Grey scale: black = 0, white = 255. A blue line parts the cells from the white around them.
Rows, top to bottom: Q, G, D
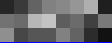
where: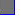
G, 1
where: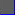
G, 5
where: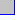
G, 4

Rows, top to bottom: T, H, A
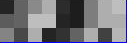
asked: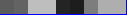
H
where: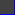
A, 8
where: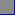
T, 3
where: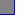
A, 1
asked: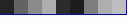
T
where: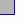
A, 9
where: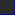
T, 5

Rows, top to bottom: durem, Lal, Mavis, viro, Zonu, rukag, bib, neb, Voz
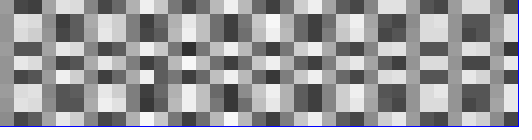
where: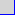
rukag, 35
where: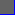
Zonu, 22
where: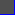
bib, 29

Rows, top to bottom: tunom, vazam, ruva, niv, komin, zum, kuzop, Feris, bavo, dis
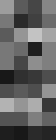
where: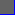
bavo, 4
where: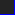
dis, 4
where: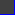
vazam, 3

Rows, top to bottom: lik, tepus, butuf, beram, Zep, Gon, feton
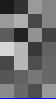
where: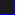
lik, 1
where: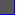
Gon, 1
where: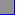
butuf, 3
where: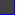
butuf, 4
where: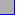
tepus, 2
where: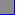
feton, 1

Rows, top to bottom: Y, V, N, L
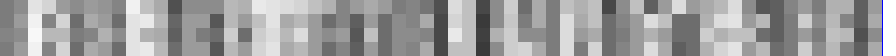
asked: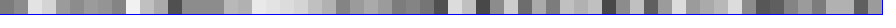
Y
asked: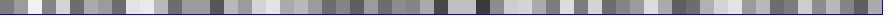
L
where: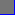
Y, 31
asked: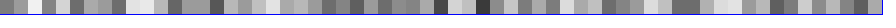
V
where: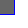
V, 13
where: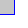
V, 37
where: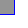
Y, 8

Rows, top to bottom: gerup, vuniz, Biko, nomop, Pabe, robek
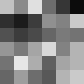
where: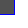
Biko, 1
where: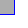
Pabe, 3

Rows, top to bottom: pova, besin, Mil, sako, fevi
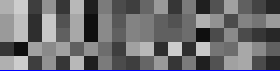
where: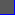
besin, 9
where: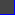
pova, 19

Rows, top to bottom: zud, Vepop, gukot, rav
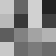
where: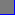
rav, 3
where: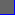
zud, 2
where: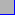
gukot, 4
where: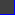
Vepop, 4
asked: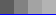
gukot

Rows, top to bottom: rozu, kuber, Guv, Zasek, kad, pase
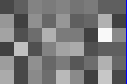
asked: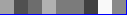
Guv
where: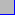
pase, 5
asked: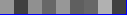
kuber
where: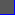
kad, 6
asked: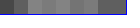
rozu
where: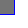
rozu, 6

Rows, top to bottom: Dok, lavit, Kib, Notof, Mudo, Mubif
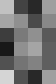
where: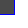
lavit, 3
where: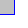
Dok, 1
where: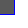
Kib, 4
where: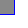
lavit, 4
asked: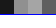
Notof
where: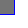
Mudo, 2

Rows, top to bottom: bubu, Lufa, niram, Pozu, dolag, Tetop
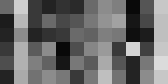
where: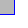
Lufa, 2
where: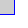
bubu, 2
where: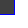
Pozu, 11
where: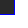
bubu, 6
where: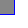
Pozu, 7
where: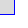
dolag, 12

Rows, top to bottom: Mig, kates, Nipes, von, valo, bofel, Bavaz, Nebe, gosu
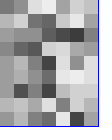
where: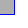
bofel, 2
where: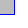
Bavaz, 5
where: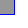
gosu, 1
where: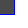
Nipes, 5
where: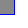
von, 1
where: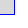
von, 5
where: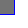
kates, 3

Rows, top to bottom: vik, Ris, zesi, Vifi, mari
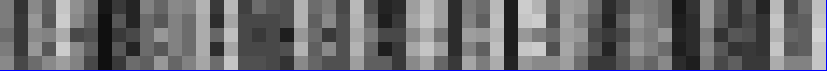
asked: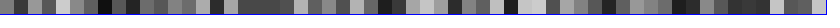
Vifi
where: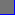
zesi, 32
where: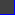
vik, 18
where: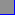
vik, 6

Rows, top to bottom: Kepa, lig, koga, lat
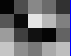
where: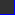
Kepa, 5
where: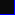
lig, 2

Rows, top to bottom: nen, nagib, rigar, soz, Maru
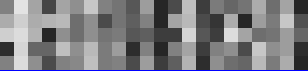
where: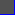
nagib, 22
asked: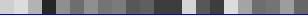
rigar
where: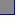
Maru, 6
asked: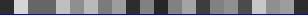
soz
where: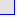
nen, 2
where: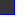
nagib, 16

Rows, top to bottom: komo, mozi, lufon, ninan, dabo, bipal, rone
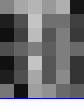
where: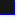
komo, 6
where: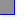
rone, 4
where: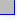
lufon, 3
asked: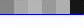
komo
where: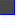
dabo, 2

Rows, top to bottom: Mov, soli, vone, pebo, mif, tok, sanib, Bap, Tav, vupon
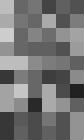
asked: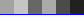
sanib
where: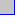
sanib, 2
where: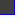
tok, 4
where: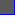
Tav, 2
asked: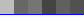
Mov
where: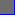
vone, 4
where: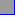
pebo, 6

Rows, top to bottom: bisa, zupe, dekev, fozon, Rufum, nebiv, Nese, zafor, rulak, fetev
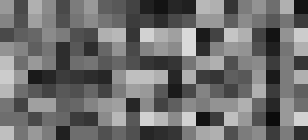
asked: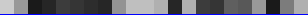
nebiv
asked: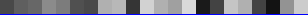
dekev
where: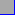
fetev, 15

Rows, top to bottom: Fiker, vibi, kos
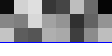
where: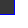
Fiker, 4
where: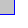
kos, 1
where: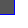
kos, 3
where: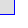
Fiker, 3
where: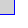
Fiker, 2
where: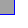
vibi, 4

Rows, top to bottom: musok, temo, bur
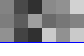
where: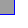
temo, 3
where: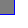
temo, 1
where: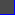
musok, 2
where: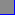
musok, 4
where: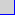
musok, 6
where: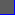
temo, 2

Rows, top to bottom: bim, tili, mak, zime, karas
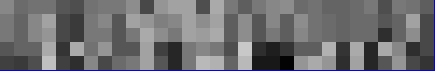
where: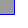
mak, 15
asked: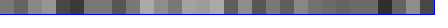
mak
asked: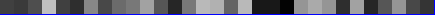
karas
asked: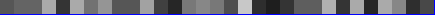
zime
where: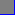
tili, 12
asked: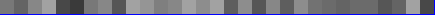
tili

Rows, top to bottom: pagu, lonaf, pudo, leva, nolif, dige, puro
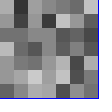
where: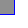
puro, 6
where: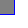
leva, 6
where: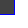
lonaf, 2

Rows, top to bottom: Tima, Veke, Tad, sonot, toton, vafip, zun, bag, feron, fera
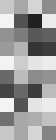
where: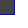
zun, 1
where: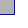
sonot, 2

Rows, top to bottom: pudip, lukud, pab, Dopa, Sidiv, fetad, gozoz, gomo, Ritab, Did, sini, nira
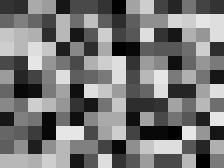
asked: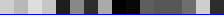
Dopa
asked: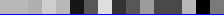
nira
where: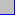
lukud, 7
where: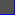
gozoz, 10
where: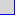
lukud, 13
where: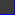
Did, 3

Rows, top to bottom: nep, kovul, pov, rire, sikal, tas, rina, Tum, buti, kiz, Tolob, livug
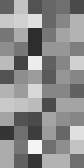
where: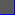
tas, 4
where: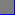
rire, 6
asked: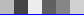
sikal

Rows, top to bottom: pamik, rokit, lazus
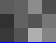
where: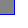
lazus, 4
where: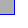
lazus, 3
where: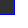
rokit, 1
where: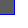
pamik, 1
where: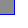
pamik, 3
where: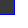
lazus, 1
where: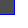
pamik, 4

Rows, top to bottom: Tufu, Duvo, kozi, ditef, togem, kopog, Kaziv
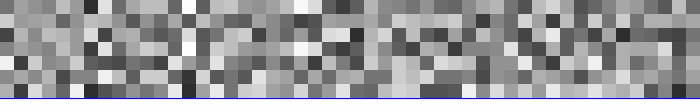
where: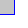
Tufu, 17
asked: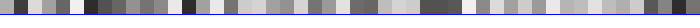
Kaziv
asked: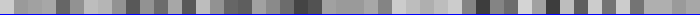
Duvo
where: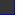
kopog, 14
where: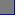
togem, 25

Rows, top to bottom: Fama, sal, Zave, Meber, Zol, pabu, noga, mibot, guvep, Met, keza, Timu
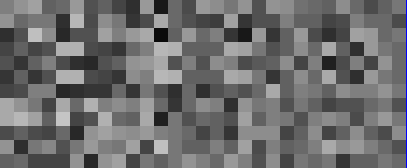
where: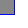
keza, 4
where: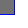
Fama, 22
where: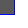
Zol, 19
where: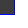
sal, 16

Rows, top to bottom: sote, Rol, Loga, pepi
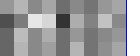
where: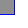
pepi, 8
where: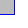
Loga, 2
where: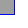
pepi, 4

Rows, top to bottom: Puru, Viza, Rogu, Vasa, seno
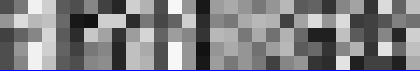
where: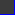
Viza, 26
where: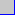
Rogu, 7
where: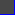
Viza, 12
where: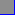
seno, 8
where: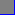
Viza, 29

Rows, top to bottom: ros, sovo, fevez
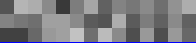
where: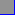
ros, 13
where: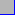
ros, 2

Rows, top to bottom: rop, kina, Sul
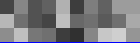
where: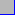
kina, 1
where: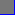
Sul, 3
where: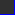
Sul, 6
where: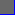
kina, 6
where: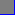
rop, 7
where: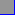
Sul, 10

